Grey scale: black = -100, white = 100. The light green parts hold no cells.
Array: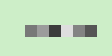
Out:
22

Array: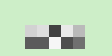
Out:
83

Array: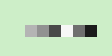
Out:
41

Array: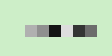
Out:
38

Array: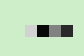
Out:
2

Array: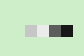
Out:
55

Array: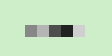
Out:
42
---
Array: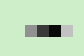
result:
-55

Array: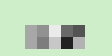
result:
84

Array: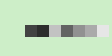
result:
14

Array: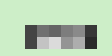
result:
-2

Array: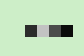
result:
52

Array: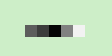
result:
-96

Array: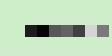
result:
-50

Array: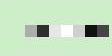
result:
62

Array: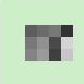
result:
-16
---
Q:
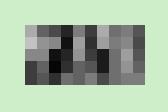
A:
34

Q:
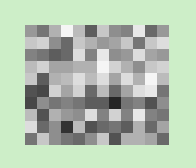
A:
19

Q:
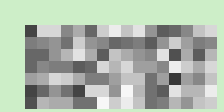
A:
-47

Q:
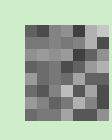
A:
-23

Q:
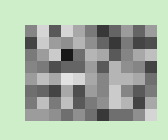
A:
4

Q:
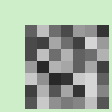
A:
-24

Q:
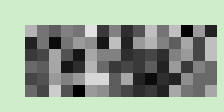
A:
41

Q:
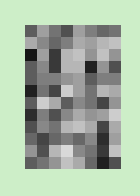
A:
-27

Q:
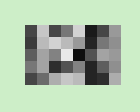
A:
-45
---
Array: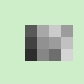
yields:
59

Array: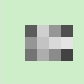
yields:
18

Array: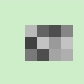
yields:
-39

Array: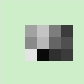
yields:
-2

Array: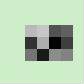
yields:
-35

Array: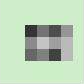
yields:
-39
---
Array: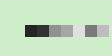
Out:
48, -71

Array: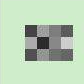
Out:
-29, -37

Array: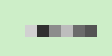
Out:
-34, 64

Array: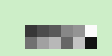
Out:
97, -11

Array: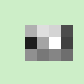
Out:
-40, 13

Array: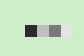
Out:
78, -66
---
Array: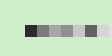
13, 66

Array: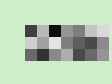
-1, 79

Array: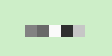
96, 96

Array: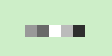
100, 100

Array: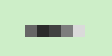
-49, 71

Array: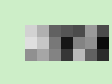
-83, 75

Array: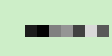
17, 70

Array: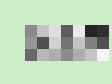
-9, 92

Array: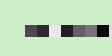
-76, 82
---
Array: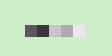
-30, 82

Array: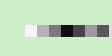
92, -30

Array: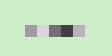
22, 42

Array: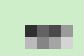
-62, 66

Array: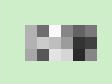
40, 5

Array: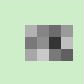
40, -25

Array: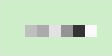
50, 95

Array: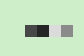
-44, 8

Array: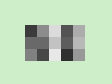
-54, 19

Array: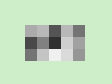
34, 18
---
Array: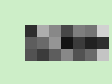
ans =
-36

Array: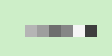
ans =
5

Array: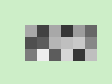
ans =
68

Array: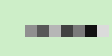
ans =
-4

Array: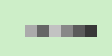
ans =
7

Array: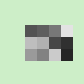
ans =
2

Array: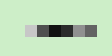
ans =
-66

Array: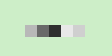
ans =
-63
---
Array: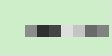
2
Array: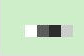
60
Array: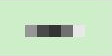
82
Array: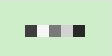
-69
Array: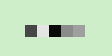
25
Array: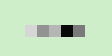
-4
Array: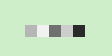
-67
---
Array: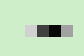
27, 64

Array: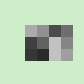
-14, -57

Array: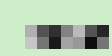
-70, 55

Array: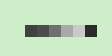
-66, -49

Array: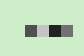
-11, -37

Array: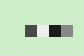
7, -43
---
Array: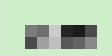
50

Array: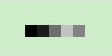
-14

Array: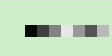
3

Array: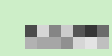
30

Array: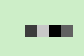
-98

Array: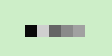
-21

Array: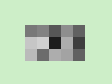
36
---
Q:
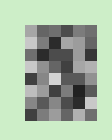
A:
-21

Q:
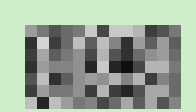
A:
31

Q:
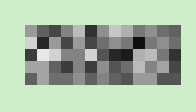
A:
21

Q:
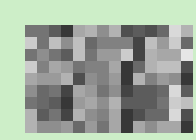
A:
31

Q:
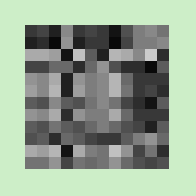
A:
-37
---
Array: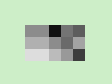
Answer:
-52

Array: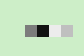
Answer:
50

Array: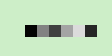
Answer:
-70

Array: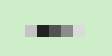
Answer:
72

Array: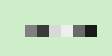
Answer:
-80

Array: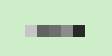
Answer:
-68

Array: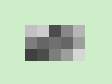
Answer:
68
